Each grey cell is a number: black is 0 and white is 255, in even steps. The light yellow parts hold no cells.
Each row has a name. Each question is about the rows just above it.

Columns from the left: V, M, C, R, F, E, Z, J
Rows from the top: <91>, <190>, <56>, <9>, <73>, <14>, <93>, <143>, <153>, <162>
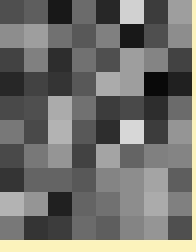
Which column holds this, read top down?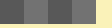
R
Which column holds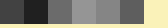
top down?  J
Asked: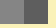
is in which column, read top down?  J
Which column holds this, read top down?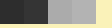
C
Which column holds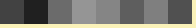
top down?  J
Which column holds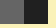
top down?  C

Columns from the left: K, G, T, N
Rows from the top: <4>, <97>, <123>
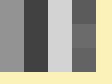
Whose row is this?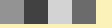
<97>
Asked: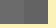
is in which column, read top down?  N
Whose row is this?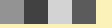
<4>
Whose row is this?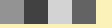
<123>

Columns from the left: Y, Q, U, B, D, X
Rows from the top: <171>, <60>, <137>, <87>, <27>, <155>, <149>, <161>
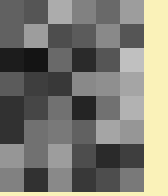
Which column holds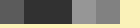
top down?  Y
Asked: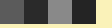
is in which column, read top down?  B
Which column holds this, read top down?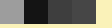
Q
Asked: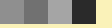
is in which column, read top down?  D
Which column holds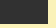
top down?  Y
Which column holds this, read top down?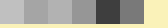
X

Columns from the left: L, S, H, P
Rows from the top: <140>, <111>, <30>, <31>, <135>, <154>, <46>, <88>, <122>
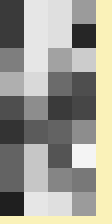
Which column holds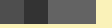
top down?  L
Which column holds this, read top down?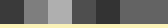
L

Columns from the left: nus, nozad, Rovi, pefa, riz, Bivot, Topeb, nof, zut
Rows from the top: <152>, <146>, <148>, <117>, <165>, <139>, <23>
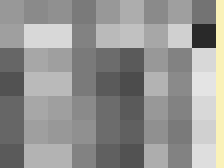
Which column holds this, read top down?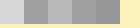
Rovi
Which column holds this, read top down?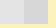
zut
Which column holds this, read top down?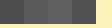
Bivot
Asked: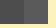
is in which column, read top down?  Bivot
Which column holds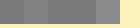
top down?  pefa
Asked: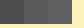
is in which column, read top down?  Bivot
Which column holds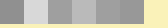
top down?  Rovi

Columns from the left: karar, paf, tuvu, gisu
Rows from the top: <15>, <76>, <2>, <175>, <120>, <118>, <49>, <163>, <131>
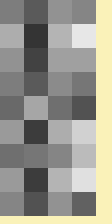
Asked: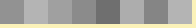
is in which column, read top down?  tuvu
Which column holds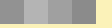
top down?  tuvu

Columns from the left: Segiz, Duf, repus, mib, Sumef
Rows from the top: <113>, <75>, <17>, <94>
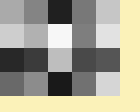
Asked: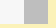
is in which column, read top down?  repus
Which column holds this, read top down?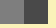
mib
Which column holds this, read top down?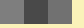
mib
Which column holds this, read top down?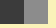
Duf
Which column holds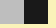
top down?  repus
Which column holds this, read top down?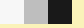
repus
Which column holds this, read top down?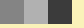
Duf

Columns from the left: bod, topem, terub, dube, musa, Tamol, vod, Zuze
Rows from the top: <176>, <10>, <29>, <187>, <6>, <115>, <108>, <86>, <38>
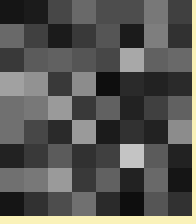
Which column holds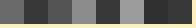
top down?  dube
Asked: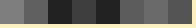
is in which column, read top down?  vod
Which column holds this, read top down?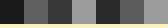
terub
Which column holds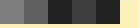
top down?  vod

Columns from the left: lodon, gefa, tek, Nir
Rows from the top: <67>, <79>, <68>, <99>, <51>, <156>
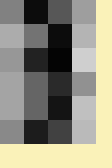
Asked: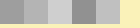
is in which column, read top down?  Nir
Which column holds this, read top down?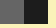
gefa
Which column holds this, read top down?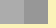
lodon
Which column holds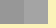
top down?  lodon
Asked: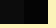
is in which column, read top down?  tek
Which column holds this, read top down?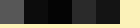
tek

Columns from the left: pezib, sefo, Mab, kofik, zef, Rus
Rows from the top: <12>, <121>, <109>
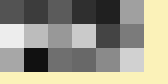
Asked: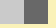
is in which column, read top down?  kofik
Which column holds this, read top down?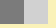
Rus
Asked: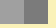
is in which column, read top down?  Rus
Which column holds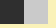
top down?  kofik
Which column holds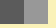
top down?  Mab
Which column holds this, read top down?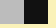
sefo

